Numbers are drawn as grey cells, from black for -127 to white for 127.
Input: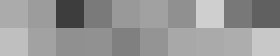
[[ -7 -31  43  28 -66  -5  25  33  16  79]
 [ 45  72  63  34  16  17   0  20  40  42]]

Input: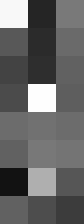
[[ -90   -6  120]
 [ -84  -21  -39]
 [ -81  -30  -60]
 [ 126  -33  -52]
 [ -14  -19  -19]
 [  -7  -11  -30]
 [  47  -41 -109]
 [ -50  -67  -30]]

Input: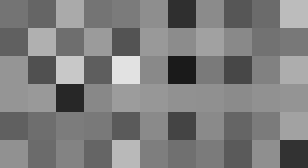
[[ -20   60  -11  -26   42  -11   -4   14  -80   11  -41]
 [ -13   -7  -31   48  -17   27  -44   25   12   33    9]
 [   1   45   21  -47   72  -33   98    9 -101   -5  -56]
 [  17   20   21   25  -88    8   28   23   17   16   11]
 [  -4   34  -31  -17   -3   -6  -37   10  -59   10  -26]
 [  15  -77   17  -20    3  -26   57   -1  -15   -4  -37]]

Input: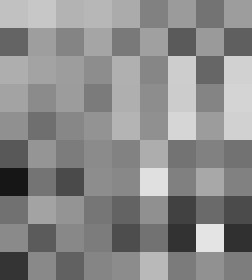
[[ -12   29   65   71   51   55   43    1   27]
 [  26  -32  -27   30    4   37   -6   32  -37]
 [ -25   81   46   35   29   13   48    6   77]
 [   4   84   35   11   28   -4   47   13   76]
 [  28   81   16  -16    7   19   52   16   86]
 [   1  -13  -39   21   -3   11    2   45  -12]
 [  40    1 -105  -11  -53   13    8   96    0]
 [ -21  -52  -14   35   20   -9  -28   16  -62]
 [ 100  -79   10  -36    8   -3  -50  -13  -77]
 [  17   -2  -75    9  -30    5   12   57   -4]]

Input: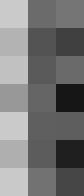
[[ -20  -10   74]
 [ -44  -63   51]
 [ -37  -21   65]
 [ -26 -105   24]
 [ -32  -33   74]
 [ -35  -96   47]
 [ -13  -57   73]]

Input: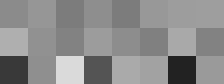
[[ 29  30  11  22  -3  14  -3  24]
 [ 41   2  47  17   2  28  13   0]
 [-93  26 -70  15  90 -43  42  34]]
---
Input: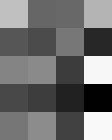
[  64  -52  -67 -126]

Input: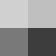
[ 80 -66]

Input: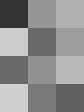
[-76 -22  56]

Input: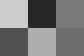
[77 46]

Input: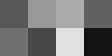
[-39 -55]

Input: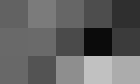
[-29 -21  14]

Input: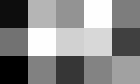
[-114  126  -73]
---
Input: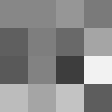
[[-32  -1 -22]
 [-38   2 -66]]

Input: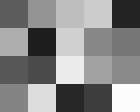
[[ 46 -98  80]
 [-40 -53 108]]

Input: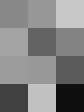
[[ 35 -29   4]
 [ 27  25 -37]]

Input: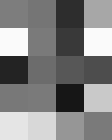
[[122  -5 -70]
 [-92 -19 -40]]

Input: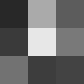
[[-69 103  -6]
 [-13 -66 -60]]

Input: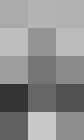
[[ 62  19  59]
 [ 30 -10  10]]

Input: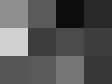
[[ 81 -66 -53]
 [-41 -38 -10]]

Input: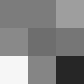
[[  9 -17  -9]
 [118   5 -89]]

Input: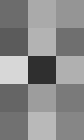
[[-36  51 -16]
 [ 87 -80  48]]
